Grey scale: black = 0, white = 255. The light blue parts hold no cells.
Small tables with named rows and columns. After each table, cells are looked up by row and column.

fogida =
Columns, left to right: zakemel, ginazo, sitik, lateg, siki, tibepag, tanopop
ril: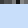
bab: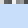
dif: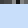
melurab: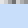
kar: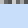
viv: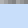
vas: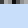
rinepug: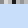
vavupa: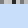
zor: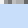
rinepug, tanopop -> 187
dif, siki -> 19
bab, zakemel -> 218
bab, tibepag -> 155
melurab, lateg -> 112
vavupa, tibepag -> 122
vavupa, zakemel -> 127
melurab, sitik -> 163
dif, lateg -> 139
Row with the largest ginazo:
rinepug

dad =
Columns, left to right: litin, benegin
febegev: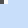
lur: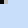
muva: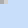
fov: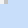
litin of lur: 6
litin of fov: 243
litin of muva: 173
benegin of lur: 191
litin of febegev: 81
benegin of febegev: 251
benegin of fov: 194
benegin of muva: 209

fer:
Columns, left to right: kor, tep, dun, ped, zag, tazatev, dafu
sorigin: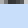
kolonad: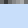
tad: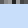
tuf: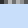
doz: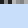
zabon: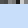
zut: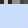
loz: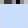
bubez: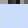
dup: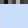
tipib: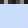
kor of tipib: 41
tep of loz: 54
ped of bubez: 63
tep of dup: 19
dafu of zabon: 130
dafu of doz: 175
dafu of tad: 87
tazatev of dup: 56
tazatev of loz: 141
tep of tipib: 166
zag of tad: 152
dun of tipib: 52
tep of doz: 138
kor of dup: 97
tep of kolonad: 58
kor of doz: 28
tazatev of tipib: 135
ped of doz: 184
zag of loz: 8
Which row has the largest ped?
doz

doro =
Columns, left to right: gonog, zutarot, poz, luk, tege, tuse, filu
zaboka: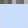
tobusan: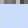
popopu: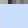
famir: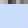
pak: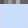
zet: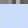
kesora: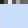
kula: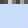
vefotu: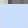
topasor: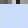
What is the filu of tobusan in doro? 112
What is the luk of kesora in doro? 85
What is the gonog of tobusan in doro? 173
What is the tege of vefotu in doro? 119
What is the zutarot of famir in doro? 170
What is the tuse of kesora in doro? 102
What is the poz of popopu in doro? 53
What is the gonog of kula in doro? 70
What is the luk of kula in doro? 121
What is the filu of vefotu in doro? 121
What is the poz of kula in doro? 205

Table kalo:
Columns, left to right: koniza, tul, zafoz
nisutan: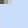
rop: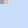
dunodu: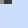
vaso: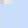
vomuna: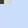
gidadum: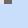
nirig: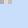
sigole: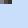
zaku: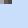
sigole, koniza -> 129
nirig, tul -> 219
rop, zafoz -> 215
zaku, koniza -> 166
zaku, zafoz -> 74
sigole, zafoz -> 51
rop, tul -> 200
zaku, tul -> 94
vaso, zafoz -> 228
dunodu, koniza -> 143
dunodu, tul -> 55
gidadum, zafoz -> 105
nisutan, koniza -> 88
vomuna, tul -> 218
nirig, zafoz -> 192
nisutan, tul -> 160
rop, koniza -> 159
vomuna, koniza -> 62
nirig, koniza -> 176
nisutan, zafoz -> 204

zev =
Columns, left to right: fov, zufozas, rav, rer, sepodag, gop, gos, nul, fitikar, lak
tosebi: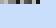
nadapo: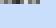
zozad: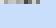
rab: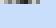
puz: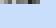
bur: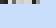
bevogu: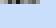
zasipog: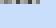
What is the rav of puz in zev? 97
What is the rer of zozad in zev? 199
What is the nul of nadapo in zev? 113
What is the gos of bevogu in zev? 154
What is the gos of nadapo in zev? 224
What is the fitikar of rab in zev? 207
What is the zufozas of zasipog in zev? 121
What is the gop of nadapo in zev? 117
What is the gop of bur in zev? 204
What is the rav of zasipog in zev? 144
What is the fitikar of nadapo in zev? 165
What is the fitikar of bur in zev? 33
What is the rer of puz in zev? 199
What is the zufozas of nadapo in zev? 108
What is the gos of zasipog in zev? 155
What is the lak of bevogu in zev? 155
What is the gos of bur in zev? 217
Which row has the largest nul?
bur

